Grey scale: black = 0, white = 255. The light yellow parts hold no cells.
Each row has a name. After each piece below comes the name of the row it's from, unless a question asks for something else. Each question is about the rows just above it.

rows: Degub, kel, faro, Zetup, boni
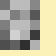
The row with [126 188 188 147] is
faro

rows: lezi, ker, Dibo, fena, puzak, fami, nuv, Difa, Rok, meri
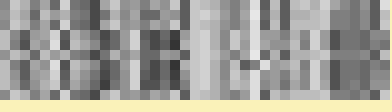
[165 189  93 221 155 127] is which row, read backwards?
meri
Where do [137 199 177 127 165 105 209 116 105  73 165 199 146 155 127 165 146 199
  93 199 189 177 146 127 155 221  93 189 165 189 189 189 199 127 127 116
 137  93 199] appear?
meri

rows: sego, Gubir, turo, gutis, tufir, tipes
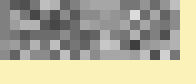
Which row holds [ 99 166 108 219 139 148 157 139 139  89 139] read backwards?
Gubir
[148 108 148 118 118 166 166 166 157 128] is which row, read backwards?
sego
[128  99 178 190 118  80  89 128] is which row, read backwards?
sego
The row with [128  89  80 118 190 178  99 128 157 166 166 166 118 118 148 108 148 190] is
sego
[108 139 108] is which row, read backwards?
gutis
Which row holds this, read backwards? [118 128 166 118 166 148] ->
turo
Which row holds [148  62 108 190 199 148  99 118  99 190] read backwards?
tufir

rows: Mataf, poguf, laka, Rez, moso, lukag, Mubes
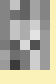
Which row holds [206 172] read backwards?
laka
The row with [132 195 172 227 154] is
Rez
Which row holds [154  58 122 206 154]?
Mubes

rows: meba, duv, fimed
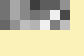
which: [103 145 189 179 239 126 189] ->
fimed
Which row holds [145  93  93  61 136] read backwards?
meba

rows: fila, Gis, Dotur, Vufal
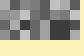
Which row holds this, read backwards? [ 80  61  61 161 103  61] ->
Dotur
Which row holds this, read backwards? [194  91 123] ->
fila
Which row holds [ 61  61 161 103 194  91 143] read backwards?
Vufal
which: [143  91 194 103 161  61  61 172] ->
Vufal
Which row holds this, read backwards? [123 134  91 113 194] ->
Gis
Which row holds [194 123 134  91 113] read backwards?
Gis

